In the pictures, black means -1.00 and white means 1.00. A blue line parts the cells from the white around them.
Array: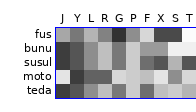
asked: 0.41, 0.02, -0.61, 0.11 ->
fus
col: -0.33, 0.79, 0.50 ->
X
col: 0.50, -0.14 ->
F
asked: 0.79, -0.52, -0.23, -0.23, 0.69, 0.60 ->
moto
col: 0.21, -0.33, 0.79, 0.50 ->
X
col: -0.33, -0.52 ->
Y

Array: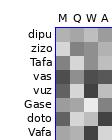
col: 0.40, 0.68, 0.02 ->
M
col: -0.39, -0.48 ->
W
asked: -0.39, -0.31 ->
vas
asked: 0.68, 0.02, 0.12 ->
zizo
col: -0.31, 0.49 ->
A
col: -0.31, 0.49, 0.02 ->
A
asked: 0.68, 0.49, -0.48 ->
doto

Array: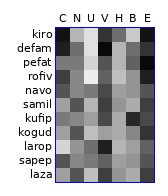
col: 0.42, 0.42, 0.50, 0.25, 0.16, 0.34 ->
H
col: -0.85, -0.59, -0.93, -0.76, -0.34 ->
E
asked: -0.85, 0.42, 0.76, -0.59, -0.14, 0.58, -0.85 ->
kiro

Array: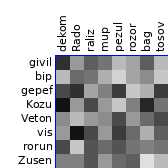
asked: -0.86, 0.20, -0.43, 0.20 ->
Kozu
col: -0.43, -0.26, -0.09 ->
tosov
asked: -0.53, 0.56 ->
gepef
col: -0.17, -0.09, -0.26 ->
rozor
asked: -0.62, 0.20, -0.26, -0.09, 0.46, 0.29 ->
givil
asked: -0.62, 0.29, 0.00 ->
gepef

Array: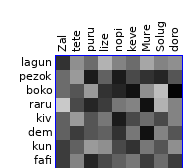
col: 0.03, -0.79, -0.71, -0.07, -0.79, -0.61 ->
nopi
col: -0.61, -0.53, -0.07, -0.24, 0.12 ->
lize
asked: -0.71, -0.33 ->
pezok
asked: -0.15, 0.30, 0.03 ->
lagun
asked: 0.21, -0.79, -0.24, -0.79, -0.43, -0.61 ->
pezok

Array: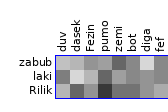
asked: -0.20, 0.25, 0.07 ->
laki
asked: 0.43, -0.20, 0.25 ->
laki
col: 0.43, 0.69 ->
dasek
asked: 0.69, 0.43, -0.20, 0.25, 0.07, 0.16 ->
laki

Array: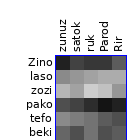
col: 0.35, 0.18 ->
Rir
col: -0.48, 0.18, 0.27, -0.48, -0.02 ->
satok
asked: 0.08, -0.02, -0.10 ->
tefo
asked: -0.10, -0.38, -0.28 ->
beki
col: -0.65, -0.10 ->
ruk
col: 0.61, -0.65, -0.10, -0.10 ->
ruk
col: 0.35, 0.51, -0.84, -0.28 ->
Parod

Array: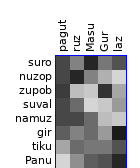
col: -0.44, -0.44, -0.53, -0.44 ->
pagut
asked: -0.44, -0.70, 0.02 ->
nuzop
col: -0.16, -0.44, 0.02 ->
ruz
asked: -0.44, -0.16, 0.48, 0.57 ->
namuz
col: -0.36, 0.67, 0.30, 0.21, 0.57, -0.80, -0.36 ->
laz
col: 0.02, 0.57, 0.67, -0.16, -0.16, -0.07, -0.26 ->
Masu

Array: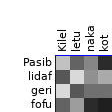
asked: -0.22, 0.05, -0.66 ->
Pasib
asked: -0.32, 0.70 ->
lidaf
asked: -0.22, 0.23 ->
fofu

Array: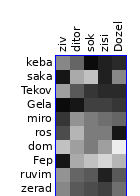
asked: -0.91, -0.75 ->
keba
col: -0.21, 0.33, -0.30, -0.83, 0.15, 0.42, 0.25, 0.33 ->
ditor
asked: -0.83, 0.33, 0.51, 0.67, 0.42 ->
Fep
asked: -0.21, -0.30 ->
ruvim
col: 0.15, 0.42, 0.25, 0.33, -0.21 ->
ditor

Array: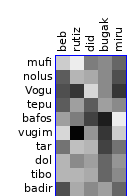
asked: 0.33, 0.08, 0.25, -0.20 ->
badir
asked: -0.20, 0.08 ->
tibo
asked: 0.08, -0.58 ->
Vogu
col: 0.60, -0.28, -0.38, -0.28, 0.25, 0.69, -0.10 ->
beb
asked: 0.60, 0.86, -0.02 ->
mufi
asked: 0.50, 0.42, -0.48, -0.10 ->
tar
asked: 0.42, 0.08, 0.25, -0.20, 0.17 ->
dol

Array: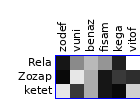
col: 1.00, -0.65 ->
vitof
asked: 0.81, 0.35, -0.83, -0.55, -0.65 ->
Zozap
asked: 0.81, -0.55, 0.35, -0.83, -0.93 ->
ketet

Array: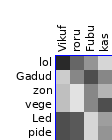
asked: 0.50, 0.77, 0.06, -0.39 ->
vege
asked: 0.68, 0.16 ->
pide
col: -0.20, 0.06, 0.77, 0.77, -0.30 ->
roru
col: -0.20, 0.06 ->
roru
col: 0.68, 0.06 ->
kas
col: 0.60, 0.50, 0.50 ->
Vikuf

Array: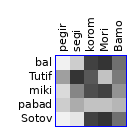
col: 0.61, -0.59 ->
segi
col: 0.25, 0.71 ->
pegir
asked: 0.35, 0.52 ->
pabad
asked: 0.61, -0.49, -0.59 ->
bal

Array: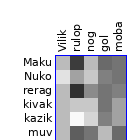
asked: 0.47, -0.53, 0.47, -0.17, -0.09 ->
Maku
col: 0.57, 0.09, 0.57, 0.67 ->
nog
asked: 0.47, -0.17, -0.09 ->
Maku

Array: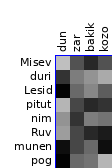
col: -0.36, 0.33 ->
kozo
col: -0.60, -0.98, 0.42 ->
dun
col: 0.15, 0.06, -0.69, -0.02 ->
bakik
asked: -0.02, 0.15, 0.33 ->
duri
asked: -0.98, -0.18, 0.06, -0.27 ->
Lesid
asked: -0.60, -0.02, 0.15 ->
duri

